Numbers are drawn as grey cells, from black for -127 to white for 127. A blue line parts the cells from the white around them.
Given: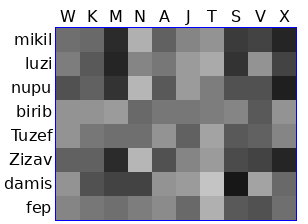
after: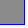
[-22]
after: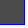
[-60]
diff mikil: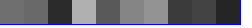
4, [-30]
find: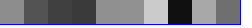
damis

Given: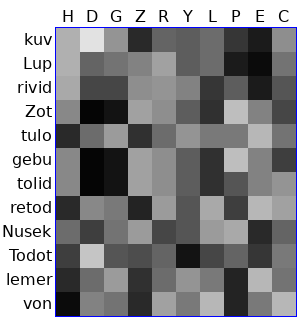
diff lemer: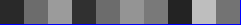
8, [55]
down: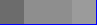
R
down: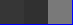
L

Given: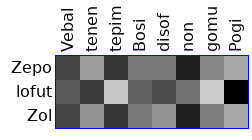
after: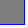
[39]
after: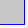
[-28]
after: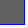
[-50]
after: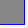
[39]
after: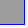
[-73]

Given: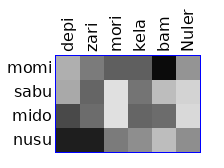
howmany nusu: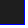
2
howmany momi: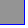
1
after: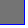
[61]
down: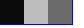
bam
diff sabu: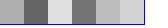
0, [41]
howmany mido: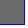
2
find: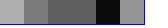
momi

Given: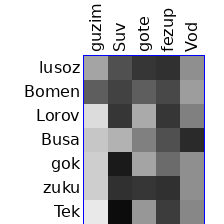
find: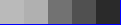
Busa
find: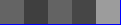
Bomen
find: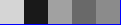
gok
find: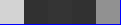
zuku
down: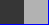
Suv
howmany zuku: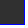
2

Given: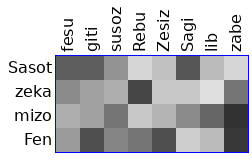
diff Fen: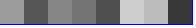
1, [-49]
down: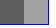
giti

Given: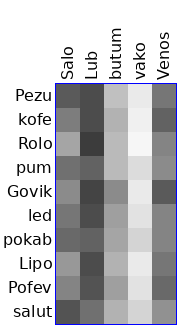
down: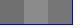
Salo
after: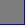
[-51]
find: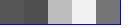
Pezu

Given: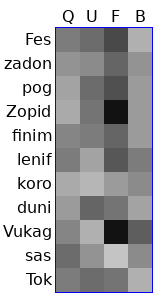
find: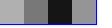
Zopid
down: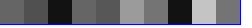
F
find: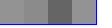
zadon
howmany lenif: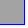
1

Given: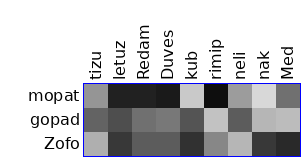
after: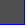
[-15]
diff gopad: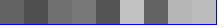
6, [-35]
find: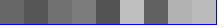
gopad
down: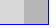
nak
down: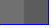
Redam
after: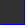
[7]
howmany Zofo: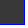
2

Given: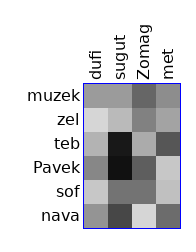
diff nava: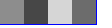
0, [20]
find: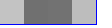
sof
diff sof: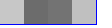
1, [-12]
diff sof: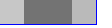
3, [64]

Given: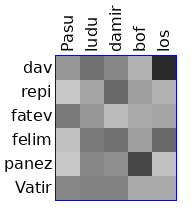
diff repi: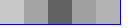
2, [-21]
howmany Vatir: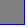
2
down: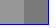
ludu
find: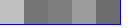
felim
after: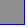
[-56]
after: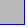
[43]

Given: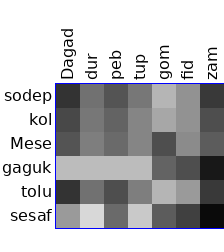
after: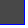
[-8]
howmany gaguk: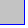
0

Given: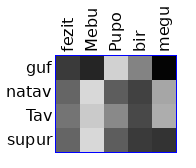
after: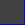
[38]
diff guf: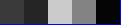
2, [81]
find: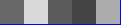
natav
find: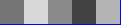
Tav

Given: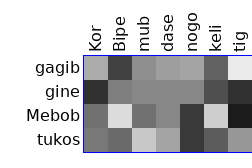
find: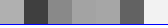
gagib
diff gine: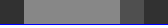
1, [-1]
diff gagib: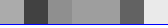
4, [36]
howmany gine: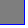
1
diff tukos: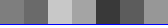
0, [-7]
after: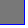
[-21]
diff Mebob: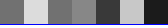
5, [78]

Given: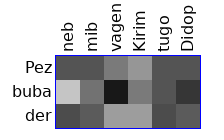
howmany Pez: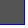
4
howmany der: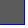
2
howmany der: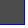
2
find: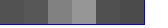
Pez
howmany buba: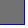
1
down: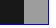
vagen
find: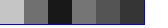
buba

